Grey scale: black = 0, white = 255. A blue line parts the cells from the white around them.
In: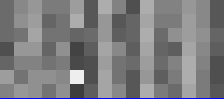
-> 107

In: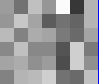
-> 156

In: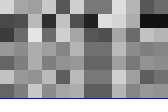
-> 213

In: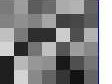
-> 122

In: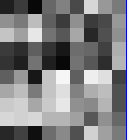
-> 31

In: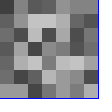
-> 63

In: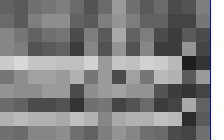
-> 98
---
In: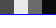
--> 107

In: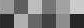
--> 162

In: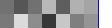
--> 177

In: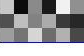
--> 241

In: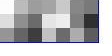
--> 135

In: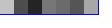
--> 85
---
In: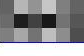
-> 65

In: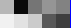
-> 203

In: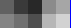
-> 78

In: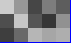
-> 85

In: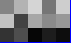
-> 167

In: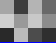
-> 200
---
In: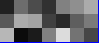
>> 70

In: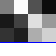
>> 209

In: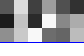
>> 188

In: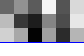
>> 181

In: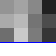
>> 53

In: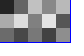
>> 142

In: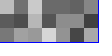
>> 169
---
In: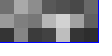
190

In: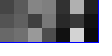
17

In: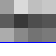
137

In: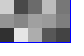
173

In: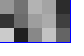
136

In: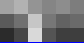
84

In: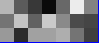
174

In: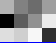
207

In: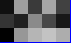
181

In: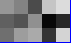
170
